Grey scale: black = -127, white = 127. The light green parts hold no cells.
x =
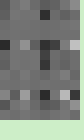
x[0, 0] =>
-37
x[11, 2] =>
-11
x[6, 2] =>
-14
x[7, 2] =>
-8
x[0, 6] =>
-11
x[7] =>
[-11, -18, -8, -17, -25, -14, -3, -23]
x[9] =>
[4, -33, 28, -28, -84, -10, 56, -71]
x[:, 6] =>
[-11, -30, -13, -15, -3, -25, -28, -3, -16, 56, -11, -9]
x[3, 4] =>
-18
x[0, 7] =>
10
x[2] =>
[-19, -14, -13, -16, -18, -17, -13, -10]
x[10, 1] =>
-12
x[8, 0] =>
-15
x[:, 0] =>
[-37, -32, -19, -16, -85, -27, -31, -11, -15, 4, -41, -13]
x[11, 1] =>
-17
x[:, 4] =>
[-35, -80, -18, -18, -78, -62, -73, -25, -14, -84, -39, -21]
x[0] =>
[-37, -14, -4, -20, -35, -29, -11, 10]
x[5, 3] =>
-12
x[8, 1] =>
-16
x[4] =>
[-85, -10, 17, -32, -78, -63, -3, 64]

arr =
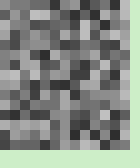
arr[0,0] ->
18
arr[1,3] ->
62
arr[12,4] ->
46
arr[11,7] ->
-38
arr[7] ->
[50, 61, -4, 58, -15, 25, 16, -64, -64, 53, -14, -73, 62]
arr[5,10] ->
-44
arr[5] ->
[1, 13, 35, -47, -81, 43, 3, -13, 4, 36, -44, -10, -22]
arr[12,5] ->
-37
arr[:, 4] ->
[-21, 55, -41, -2, 14, -81, -45, -15, -23, 32, -13, -58, 46, 32, -69]
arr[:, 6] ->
[4, -42, -20, 39, -62, 3, 24, 16, -78, 39, 39, 14, 15, 18, 29]
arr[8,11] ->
-28
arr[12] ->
[46, 25, 41, 31, 46, -37, 15, -60, -72, 3, -24, -45, 26]
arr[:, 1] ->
[-5, 22, 3, -50, -53, 13, -53, 61, 33, -38, -7, -77, 25, 29, -24]
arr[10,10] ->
-30
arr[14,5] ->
-26
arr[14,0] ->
-58
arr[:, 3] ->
[-20, 62, -49, 21, 14, -47, 41, 58, -68, -63, -4, -63, 31, -14, -27]
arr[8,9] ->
40
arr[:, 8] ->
[-73, -30, 60, 61, -10, 4, -70, -64, 36, -13, -14, -51, -72, 22, 57]
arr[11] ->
[-58, -77, -18, -63, -58, 9, 14, -38, -51, -9, 64, -73, -34]
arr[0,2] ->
-4
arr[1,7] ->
-77
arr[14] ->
[-58, -24, -28, -27, -69, -26, 29, 5, 57, 40, -69, -13, -4]
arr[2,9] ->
-11
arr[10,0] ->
40
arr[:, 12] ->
[59, 56, 17, 33, 44, -22, 13, 62, 42, 57, 24, -34, 26, 52, -4]

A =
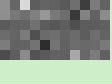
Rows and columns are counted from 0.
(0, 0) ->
16
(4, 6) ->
-29
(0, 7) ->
-16
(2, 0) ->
-36
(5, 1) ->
-34
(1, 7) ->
-70
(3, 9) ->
-17
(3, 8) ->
-34
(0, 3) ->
-34
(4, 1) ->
-28
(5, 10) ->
-31
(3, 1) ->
-26
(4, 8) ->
-22
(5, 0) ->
-51
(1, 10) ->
11
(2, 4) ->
-34
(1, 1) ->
-7
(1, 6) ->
-17
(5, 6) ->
-31

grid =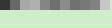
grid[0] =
-74
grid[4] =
5
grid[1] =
-23
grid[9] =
2

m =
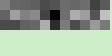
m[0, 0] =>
1
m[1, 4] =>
-60
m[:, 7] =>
[-24, 45, -51]
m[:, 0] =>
[1, -28, -52]
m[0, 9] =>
-61
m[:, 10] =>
[-36, 64, -6]
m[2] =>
[-52, -53, -29, -24, 46, -83, -3, -51, -20, 25, -6]
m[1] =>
[-28, 31, 1, 10, -60, -123, -17, 45, 30, -42, 64]
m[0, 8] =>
-18

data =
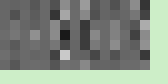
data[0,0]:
-25
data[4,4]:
-24
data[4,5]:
-9
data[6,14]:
-10
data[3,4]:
-23
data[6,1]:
-40
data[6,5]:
-42
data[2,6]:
-47
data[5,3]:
-26
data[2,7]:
-19
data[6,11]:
-28
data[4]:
[-24, -37, -21, -16, -24, -9, -54, -25, -67, -6, -21, 12, -23, -33, 17]
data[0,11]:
-46
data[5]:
[-17, -29, -21, -26, -23, -61, 73, -27, -29, -56, -22, -45, -25, -23, -70]
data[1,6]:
38
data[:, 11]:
[-46, -31, 1, 1, 12, -45, -28]
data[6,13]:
-20
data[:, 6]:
[12, 38, -47, -102, -54, 73, -14]
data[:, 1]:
[-28, -46, -12, -9, -37, -29, -40]
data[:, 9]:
[-41, -46, -19, 8, -6, -56, -27]
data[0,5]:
-46
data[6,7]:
-18
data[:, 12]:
[-22, -24, -27, -18, -23, -25, -19]
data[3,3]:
16
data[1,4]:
-22
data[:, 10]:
[-25, -26, -21, -21, -21, -22, -26]

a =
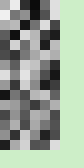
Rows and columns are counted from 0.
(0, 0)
45
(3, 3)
55
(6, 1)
-34
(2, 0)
46
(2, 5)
-58
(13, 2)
73
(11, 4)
35
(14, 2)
82
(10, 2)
-22
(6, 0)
24
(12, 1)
47
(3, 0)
-34
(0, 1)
107
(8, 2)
79
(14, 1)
42
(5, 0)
-52
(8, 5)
-66
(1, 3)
-109
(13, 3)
10
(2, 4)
92
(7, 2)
99
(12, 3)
41
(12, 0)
-16
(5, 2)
-7
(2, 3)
-13
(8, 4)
-99

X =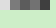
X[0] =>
94
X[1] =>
-4
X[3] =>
-13
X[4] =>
-64

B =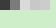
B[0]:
-68
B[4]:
76
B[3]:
72
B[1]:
-4

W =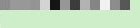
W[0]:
12
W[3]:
20
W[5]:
-106

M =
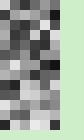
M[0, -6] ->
85
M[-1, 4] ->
92
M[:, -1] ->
[-12, -104, -49, 93, 46, 20, -108, -24, 84, 14, 9, 54, -74]
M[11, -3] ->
74
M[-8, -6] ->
-42
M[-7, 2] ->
31
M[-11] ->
[26, -51, -75, -28, 99, -49]
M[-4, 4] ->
40
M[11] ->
[48, -21, -34, 74, 76, 54]
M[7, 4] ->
-28
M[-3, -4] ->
13
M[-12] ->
[-67, 35, 57, 34, -5, -104]
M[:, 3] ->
[-21, 34, -28, 78, -64, -70, 30, -75, 52, 78, 40, 74, 106]
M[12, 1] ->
86
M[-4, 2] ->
85
